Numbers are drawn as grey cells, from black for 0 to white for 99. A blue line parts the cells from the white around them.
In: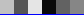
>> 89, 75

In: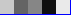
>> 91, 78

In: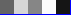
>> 98, 83

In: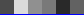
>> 85, 56

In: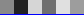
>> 87, 83

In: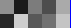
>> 80, 76

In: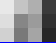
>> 90, 86

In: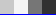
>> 95, 78
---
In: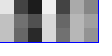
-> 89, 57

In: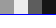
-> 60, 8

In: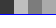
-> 22, 66

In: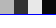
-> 71, 4

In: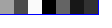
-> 63, 19

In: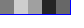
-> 48, 40
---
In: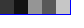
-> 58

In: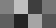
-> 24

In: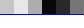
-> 67

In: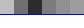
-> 17

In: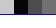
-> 30

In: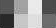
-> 91

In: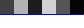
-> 11
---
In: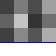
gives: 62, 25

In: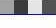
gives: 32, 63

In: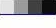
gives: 5, 88

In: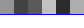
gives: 67, 58

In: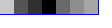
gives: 64, 78

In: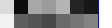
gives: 9, 94

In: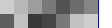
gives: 52, 37

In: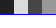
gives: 59, 13

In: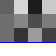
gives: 78, 43
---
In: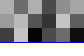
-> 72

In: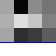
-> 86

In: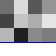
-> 76

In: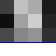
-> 62

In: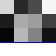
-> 66

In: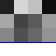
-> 26

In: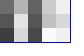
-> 88
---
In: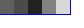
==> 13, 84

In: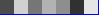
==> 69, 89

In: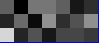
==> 56, 83

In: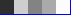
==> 51, 98

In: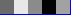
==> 54, 90

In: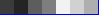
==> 49, 94

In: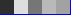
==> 46, 86

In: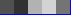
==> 69, 82

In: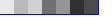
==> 44, 90

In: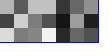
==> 31, 94
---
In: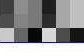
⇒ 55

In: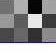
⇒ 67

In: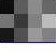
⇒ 36

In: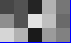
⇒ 32

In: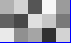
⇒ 82

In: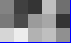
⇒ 25

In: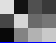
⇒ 7

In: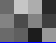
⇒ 77
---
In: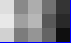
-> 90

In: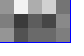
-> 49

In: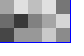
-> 42

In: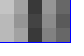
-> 72

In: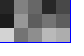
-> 11

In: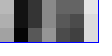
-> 68

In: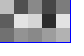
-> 36

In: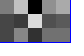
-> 27
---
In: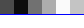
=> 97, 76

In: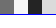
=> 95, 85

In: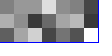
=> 99, 86

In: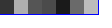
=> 73, 68

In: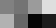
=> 86, 69

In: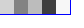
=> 96, 82

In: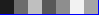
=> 94, 74

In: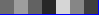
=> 83, 61
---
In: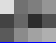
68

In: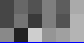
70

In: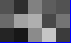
23

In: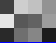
11

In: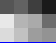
57

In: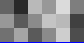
30

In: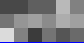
41

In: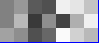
72

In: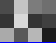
11
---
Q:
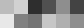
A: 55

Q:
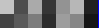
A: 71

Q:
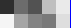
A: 74

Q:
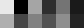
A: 45

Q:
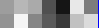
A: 90

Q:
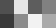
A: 36

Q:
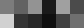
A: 62
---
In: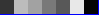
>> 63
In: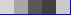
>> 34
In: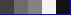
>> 51
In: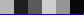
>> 35
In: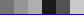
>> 68
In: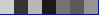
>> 71
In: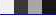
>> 65
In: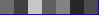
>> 77
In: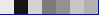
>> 82
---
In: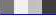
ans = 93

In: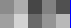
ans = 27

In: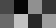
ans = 2

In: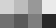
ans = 73

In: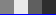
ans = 91

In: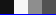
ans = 96
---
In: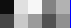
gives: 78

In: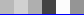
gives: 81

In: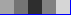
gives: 45

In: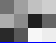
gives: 34

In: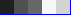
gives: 31

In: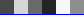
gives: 83

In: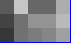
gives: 44

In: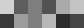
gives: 61
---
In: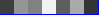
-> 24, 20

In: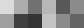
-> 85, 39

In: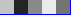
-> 76, 45

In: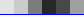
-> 88, 62

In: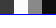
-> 23, 6

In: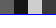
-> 37, 23

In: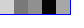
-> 82, 65

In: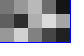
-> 46, 13
